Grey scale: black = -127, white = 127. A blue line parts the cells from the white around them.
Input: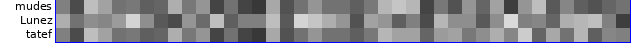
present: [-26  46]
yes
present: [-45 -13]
yes
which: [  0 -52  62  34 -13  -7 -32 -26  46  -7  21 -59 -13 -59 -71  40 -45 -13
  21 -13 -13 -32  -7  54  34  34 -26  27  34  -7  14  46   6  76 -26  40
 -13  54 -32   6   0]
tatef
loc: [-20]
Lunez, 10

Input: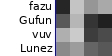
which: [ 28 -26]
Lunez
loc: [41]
fazu, 3
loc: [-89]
fazu, 0
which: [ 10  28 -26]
Lunez
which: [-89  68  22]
fazu

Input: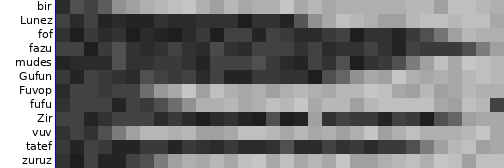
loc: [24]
Fuvop, 7
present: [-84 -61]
yes
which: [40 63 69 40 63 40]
zuruz
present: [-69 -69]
yes
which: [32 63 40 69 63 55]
mudes
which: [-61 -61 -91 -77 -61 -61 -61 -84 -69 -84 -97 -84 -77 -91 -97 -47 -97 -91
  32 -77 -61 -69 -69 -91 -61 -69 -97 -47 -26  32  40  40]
Zir
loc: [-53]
fazu, 11

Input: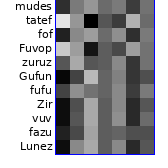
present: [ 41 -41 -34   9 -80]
no
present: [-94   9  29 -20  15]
yes
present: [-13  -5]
no
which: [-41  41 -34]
vuv
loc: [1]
Gufun, 4

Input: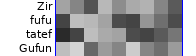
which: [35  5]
Zir
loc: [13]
Zir, 4
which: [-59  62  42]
tatef
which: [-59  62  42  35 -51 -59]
tatef
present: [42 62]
no

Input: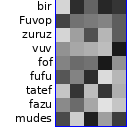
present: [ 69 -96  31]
no
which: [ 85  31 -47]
zuruz
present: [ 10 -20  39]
yes
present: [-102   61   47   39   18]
no

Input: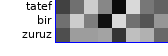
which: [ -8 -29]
tatef
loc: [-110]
bir, 3
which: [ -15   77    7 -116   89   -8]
tatef
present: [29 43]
no
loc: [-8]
tatef, 6

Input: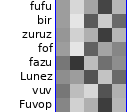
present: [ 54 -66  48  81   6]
no
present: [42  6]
no

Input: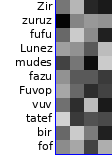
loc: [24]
zuruz, 2
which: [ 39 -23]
Fuvop
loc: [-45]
tatef, 2

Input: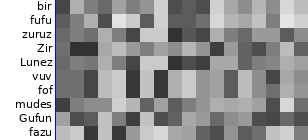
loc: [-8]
Lunez, 2
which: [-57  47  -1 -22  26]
zuruz
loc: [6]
Lunez, 15
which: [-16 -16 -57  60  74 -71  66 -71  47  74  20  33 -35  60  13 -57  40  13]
vuv
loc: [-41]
zuruz, 9

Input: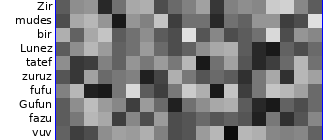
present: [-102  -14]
yes
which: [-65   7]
fazu
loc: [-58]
zuruz, 7
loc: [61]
Gufun, 2
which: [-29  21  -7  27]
tatef

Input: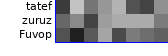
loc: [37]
Fuvop, 3
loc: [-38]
Fuvop, 2
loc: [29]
zuruz, 3

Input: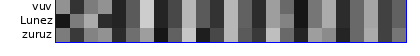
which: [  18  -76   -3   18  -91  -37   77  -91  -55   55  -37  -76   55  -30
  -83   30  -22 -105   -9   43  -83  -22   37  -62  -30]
vuv
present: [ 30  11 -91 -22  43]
yes

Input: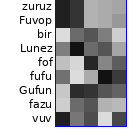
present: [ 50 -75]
no
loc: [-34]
fof, 4
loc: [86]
fof, 1

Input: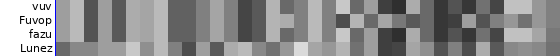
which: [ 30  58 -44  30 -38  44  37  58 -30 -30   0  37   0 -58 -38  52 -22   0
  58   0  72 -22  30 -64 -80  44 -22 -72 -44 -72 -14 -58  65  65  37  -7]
fazu
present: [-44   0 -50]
yes
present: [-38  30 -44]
no

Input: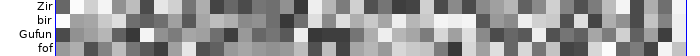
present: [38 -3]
yes
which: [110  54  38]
Gufun
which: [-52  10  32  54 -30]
Zir
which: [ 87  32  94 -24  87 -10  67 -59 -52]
fof
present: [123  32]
yes

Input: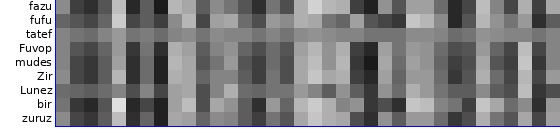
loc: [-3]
tatef, 6
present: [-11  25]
yes

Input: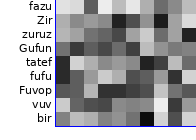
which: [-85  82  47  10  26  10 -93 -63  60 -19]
tatef
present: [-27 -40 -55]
no
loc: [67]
Fuvop, 7
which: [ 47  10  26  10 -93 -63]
tatef
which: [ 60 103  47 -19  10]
fazu
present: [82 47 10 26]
yes

